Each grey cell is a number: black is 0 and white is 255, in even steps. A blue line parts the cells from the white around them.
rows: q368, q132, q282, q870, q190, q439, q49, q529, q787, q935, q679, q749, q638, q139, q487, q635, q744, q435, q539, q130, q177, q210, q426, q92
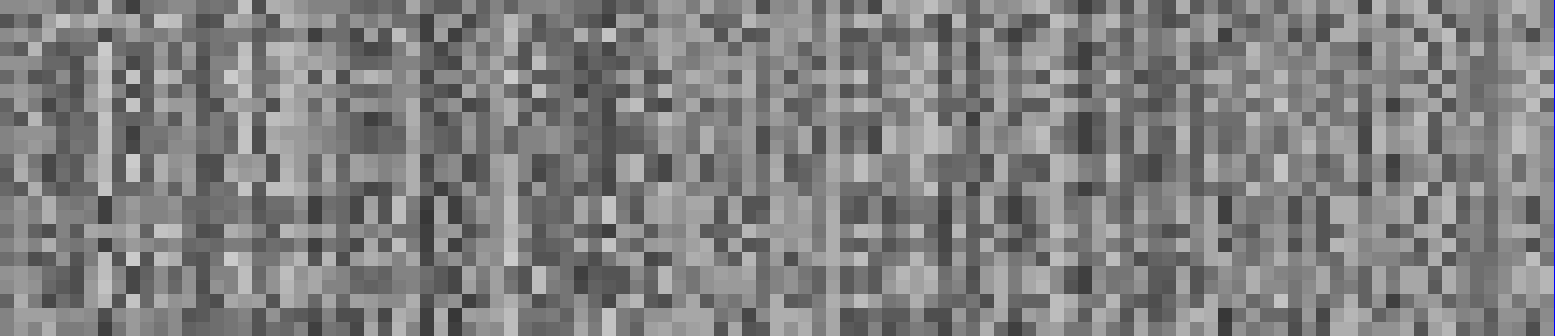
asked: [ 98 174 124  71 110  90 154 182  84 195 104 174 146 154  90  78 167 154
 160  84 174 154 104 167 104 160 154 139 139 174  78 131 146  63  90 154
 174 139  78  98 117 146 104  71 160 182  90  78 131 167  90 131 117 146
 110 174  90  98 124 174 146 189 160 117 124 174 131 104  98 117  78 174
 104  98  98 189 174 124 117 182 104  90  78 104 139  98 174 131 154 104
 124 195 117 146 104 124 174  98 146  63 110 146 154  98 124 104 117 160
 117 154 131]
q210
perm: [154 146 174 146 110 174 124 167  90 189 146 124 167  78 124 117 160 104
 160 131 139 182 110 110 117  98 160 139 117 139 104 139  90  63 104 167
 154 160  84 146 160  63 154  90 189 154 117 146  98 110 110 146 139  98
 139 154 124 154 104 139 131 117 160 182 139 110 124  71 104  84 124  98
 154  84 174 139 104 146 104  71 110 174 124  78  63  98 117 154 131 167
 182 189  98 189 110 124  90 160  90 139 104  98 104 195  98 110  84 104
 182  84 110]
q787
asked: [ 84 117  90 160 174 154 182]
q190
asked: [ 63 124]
q749
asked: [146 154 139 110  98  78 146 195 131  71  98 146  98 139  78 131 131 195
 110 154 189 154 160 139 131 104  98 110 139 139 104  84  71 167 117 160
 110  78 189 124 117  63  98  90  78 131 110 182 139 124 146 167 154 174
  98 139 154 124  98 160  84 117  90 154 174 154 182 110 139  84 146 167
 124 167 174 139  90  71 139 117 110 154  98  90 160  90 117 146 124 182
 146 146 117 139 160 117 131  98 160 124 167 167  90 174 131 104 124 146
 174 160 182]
q49
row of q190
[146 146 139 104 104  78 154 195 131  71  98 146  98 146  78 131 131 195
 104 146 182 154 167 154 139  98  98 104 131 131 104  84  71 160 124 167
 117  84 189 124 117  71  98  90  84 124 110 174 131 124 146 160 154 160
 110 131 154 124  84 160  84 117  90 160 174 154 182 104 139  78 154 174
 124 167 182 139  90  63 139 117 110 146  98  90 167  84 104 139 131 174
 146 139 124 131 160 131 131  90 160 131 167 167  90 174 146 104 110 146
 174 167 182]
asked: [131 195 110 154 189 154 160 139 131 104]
q49

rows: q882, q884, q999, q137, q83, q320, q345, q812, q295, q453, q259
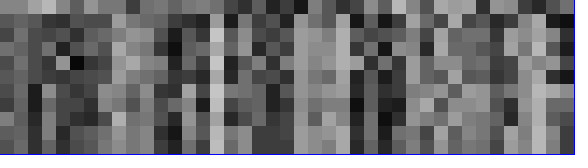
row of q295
[126  93  40 126  69  48  40  75 175 112 119  81  40 148  81 162  40  75
 105  54  69 148  93 162 133  34 112  15  48 148 126 112 156 126 119  99
  40 133 175  93  75]
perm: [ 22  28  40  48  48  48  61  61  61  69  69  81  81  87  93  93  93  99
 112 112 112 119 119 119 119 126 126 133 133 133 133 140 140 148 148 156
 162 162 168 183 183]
q453
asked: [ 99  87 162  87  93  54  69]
q320
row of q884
[ 87  99  87  54  48  81  75  75 156 119 105  99  61  48  34 156  28 119
  61  81  34 148 112  87 162  22  93  22  61 162 105  69 168  69  87  40
  61 133 168  28  15]

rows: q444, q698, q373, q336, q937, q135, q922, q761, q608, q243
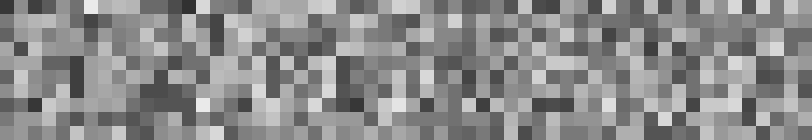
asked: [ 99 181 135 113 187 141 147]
q608
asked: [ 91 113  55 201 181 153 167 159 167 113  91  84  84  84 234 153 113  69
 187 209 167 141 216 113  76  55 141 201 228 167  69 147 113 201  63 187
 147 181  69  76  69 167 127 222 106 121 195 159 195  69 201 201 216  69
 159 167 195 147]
q761
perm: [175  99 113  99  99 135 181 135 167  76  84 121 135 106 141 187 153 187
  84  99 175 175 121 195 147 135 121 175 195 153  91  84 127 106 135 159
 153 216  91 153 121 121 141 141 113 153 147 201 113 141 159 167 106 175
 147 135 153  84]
q608

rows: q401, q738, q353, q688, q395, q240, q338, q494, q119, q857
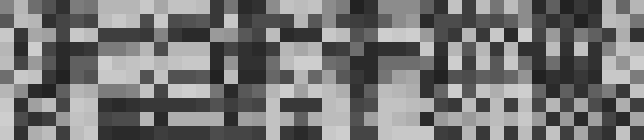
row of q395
[188  69 154  88  42  96  96 206 188 194 200 182 194 200 200  42 148  49
  49 110 188 206 206 110 103  42  42 110 110 110 117  42 206  62 194  88
 200 110  49 110  42  69  49 194 148 206]
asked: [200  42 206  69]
q353
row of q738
[ 88 188 182  49  69  82  69 188 200 188  76 200  76  82  88  56 200  56
  76  76  69 182  88 140  69  62  56  96 140 154  42  76  76  62  88  76
  96 140  76  49  69  34  56 188 182 117]
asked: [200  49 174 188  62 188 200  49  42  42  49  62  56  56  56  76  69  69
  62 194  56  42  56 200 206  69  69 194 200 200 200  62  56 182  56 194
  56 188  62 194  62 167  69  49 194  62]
q857

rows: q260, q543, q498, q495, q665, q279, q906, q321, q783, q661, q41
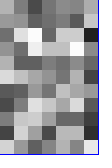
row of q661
[ 68 211 160  74 185 185  46]
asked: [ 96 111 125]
q543
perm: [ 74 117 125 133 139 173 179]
q260
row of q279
[218 192 167 147 117 179  68]

